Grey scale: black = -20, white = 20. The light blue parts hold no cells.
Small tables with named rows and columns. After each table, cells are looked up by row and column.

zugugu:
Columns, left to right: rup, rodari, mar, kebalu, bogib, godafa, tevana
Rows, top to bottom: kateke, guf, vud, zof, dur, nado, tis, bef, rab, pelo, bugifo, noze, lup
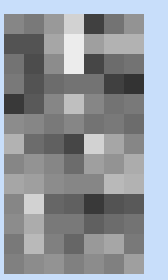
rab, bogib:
1
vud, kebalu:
17
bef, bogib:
5
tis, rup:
8
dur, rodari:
-6
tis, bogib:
13
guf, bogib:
5

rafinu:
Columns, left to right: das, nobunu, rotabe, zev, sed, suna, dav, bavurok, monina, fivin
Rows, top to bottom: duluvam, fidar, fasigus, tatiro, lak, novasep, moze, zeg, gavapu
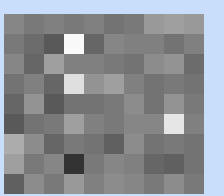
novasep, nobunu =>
-2
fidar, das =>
-1
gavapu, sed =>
0
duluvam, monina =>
5
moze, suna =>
-5
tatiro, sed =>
3
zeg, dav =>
0
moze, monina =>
-1
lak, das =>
-4
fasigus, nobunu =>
-4
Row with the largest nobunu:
lak

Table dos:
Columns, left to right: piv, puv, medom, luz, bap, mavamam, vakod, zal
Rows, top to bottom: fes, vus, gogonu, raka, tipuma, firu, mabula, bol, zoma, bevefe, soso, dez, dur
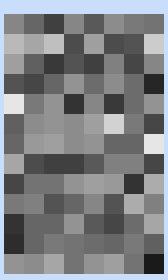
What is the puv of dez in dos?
-4
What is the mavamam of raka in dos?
2
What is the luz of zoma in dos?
3
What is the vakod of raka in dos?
-3
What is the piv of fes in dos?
1
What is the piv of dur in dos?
3
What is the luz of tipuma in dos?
-12
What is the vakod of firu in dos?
-1
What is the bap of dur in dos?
3
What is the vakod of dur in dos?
-2
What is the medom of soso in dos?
-4
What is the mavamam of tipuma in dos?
-11
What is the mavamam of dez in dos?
-4
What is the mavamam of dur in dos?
5
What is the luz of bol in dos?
-10
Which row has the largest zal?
mabula

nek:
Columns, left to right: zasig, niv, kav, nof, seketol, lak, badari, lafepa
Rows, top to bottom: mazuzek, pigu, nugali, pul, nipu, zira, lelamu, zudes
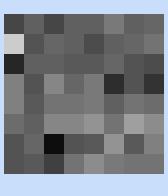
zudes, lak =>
-1
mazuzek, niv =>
-5
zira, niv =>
-5
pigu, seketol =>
-8
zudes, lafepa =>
-2
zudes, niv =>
-6
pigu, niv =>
-7
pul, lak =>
-13
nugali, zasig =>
-14
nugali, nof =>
-6
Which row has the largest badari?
zira

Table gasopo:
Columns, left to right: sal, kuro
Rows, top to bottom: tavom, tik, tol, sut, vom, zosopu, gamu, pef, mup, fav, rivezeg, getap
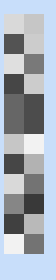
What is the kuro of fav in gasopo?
-11
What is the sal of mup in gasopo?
14
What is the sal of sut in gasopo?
-9
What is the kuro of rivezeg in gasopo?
9
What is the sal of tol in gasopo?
15
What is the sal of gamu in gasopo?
11
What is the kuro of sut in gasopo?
12
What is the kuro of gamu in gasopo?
18
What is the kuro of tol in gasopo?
-1
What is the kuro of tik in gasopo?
12
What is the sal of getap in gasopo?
18
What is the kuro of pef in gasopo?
8
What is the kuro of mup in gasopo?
-2
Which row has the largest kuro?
gamu

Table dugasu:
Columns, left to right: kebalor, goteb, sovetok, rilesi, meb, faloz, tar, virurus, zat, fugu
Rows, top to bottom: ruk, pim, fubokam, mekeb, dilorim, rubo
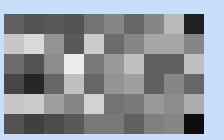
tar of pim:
1
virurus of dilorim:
4
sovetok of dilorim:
5
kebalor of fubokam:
-3
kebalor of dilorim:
11
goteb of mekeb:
-14
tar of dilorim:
-1
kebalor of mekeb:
-9
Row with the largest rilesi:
fubokam

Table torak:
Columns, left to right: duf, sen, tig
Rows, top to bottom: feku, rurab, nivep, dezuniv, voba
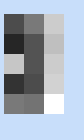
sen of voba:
-2
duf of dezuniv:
-12
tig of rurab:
10
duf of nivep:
11
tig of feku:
12
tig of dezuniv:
13
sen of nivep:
-7
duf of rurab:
-14
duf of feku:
-8
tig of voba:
20
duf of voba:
-1
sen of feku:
-1
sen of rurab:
-7
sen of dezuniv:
-8
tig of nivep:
12

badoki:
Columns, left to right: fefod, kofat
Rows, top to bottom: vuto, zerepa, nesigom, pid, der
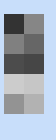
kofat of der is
8
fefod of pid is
12
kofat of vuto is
1
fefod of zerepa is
0
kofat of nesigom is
-9
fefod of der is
3
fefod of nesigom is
-8
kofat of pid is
11
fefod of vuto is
-12
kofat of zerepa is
-4

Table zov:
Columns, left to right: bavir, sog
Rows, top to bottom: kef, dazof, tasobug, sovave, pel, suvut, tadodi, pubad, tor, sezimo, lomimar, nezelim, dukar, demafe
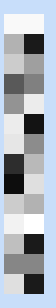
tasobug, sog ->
5
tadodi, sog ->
2
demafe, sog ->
-16
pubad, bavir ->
-13
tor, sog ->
15
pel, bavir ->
3
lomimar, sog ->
20
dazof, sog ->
-16
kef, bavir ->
19
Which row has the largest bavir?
kef

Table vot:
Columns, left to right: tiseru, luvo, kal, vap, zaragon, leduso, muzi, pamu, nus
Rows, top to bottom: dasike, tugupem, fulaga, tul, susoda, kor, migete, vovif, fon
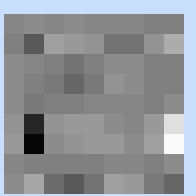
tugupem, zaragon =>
3
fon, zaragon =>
-2
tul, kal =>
-1
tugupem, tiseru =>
0
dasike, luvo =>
2
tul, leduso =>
3
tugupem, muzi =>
-2
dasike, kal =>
1
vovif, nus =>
2
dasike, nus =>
0
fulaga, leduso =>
2
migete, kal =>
2
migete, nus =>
19
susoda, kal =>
0
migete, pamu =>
5
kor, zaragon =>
4
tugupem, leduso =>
-2
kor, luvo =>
-14

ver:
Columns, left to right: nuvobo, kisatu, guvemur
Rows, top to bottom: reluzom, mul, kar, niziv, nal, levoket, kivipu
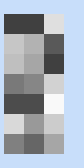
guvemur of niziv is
13
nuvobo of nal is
-8
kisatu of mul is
8
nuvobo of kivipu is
0
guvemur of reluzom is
15
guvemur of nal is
19
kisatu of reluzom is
-10
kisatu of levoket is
4
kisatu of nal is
-8
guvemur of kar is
-10
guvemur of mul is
-6
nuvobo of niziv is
-1
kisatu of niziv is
1
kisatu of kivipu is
-4
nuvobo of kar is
10
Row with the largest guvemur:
nal

